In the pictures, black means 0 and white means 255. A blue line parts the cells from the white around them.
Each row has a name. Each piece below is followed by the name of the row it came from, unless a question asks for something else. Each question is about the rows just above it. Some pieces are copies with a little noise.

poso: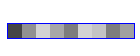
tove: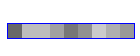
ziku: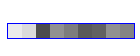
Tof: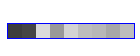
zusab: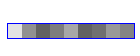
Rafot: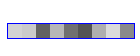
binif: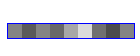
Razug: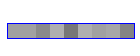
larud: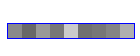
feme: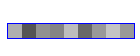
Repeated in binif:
[132]
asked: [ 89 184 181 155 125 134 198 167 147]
tove
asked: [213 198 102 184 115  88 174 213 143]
Rafot
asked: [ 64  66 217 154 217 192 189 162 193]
Tof
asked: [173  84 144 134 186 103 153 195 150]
feme

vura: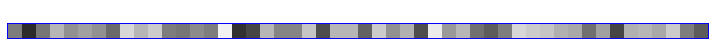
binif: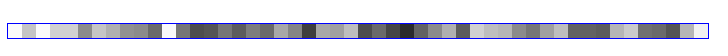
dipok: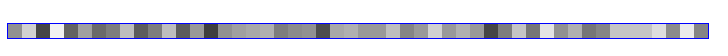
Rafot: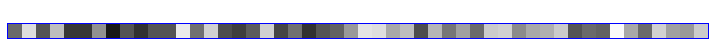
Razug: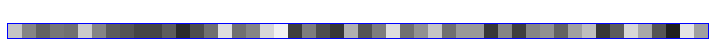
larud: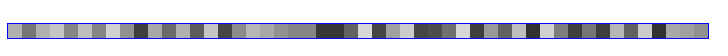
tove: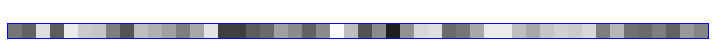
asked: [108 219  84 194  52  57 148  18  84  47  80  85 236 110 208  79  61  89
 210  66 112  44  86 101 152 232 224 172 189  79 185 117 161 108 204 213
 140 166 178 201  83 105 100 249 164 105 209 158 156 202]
Rafot
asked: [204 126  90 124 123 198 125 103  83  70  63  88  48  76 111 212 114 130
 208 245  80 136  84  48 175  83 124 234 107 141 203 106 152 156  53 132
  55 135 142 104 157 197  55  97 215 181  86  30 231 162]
Razug
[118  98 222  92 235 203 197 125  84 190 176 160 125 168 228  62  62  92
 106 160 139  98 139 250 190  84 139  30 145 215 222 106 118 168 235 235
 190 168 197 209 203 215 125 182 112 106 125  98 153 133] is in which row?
tove

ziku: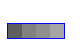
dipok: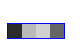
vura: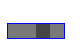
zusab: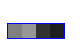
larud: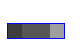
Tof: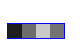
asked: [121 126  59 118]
vura
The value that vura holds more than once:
[121]

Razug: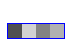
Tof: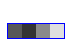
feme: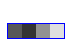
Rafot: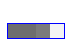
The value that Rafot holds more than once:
[110]
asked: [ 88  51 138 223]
Tof

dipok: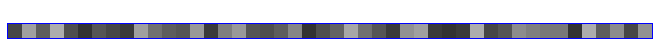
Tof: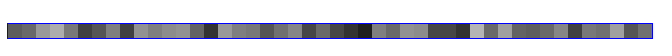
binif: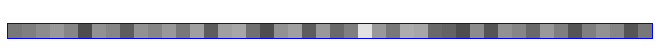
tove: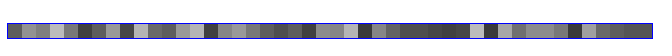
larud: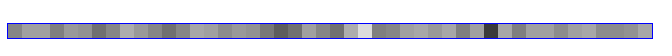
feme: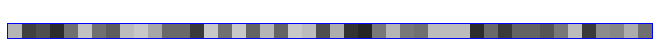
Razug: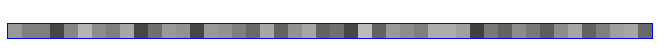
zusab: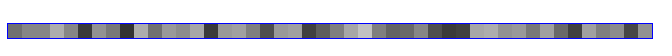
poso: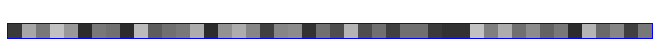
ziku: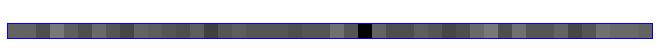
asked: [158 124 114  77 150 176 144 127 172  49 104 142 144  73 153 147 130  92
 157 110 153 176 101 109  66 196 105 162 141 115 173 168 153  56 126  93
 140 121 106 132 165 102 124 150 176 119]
Razug
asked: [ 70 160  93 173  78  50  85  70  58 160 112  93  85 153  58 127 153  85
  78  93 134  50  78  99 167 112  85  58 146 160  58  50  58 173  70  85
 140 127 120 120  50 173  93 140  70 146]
dipok
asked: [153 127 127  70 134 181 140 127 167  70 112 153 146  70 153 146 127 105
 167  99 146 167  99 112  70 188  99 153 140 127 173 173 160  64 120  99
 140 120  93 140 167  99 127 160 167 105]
Razug
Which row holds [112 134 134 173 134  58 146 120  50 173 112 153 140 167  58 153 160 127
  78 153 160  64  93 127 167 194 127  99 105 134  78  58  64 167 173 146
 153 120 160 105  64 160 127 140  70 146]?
zusab
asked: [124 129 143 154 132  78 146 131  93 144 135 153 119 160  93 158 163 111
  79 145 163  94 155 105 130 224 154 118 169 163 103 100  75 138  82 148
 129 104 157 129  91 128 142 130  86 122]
binif

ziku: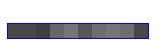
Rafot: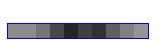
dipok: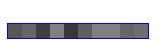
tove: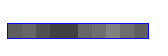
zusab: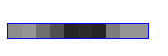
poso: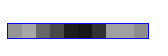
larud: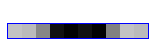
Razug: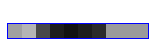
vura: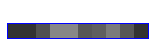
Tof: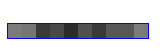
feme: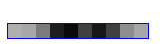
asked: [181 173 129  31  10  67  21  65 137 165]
feme
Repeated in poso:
[161]
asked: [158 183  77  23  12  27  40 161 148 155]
Razug
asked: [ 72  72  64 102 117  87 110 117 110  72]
ziku
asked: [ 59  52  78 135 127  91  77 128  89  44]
vura

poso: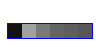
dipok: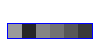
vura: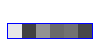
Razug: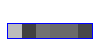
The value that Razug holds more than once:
[106]
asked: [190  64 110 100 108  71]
Razug
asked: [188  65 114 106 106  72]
Razug
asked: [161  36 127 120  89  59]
dipok

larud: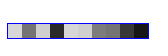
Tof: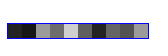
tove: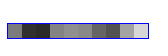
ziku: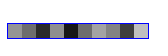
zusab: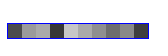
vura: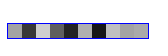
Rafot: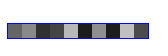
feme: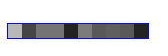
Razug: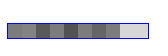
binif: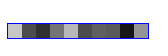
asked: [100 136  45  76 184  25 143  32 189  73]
Rafot
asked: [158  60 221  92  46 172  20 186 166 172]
vura
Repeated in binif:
[76]

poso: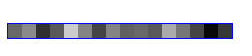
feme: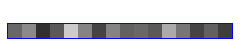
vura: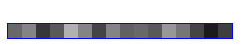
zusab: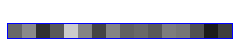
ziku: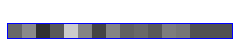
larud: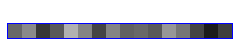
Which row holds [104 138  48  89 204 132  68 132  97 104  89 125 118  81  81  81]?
ziku
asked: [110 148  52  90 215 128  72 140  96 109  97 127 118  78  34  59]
zusab

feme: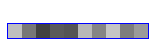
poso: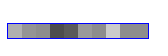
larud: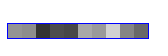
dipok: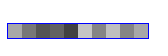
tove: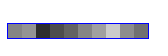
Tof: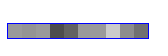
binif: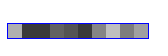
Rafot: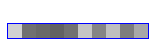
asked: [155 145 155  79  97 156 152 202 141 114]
Tof
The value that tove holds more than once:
[133]
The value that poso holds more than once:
[141]
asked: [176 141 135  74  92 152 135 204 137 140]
poso
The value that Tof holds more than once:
[154]
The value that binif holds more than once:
[58]

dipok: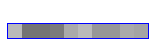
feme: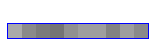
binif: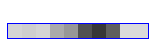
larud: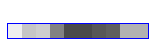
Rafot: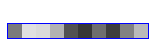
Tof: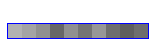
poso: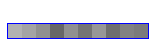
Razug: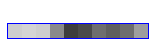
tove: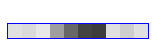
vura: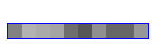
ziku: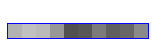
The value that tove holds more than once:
[224]
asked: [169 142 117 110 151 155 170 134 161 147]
feme
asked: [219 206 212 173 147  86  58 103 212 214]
binif
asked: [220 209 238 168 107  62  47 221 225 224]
tove

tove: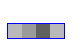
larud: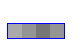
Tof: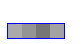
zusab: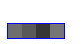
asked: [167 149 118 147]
larud
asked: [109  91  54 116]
zusab
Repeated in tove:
[185]
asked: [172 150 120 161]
Tof
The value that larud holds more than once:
[148]

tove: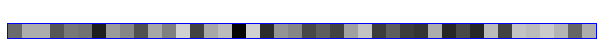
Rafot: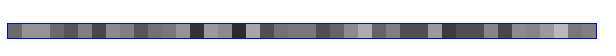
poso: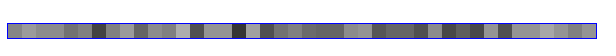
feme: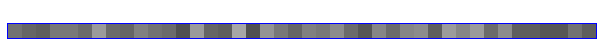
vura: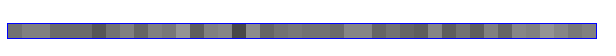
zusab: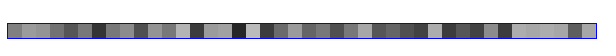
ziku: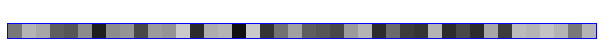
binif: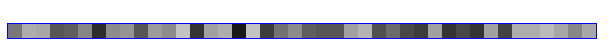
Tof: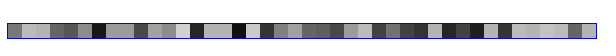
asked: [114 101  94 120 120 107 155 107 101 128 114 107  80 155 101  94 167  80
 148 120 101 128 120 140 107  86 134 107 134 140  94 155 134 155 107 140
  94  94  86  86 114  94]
feme
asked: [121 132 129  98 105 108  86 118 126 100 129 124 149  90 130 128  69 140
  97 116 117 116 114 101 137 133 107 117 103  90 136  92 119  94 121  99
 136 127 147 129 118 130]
vura
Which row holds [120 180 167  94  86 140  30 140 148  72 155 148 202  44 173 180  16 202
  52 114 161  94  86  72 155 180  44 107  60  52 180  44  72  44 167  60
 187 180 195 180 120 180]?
ziku
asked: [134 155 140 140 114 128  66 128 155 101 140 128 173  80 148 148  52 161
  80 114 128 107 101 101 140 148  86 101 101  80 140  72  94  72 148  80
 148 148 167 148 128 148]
poso
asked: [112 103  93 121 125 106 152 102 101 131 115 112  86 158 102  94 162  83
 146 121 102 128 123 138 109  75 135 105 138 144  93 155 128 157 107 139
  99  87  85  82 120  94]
feme

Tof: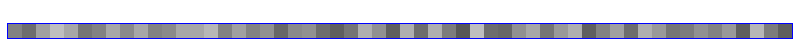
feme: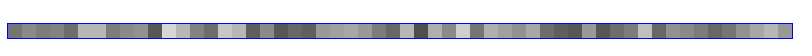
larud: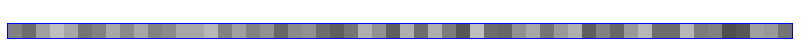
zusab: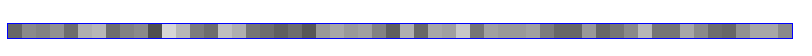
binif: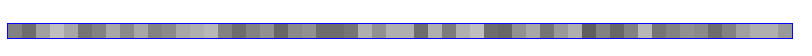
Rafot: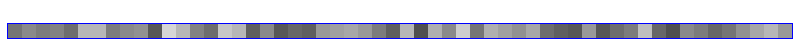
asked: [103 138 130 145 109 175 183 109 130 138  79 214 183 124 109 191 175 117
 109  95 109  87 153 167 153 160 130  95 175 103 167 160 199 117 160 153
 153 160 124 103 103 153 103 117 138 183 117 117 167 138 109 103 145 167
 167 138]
zusab
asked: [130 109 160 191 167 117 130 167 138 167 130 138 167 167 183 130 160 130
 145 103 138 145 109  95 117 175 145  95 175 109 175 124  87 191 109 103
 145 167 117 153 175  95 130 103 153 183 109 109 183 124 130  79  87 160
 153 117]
larud
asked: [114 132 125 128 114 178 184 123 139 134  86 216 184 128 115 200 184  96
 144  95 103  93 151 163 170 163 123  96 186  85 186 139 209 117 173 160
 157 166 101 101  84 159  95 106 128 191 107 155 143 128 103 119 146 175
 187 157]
feme
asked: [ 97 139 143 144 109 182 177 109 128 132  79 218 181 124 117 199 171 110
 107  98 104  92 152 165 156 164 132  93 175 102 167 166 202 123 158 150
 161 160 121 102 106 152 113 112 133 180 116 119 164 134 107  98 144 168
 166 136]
zusab
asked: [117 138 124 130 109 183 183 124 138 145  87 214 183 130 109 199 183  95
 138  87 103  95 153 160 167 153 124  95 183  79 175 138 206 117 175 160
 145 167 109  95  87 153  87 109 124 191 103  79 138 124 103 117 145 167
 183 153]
Rafot

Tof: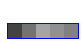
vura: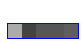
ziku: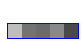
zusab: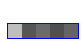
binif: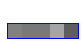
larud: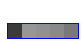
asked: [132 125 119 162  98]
binif
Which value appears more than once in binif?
[121]
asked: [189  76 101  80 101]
zusab

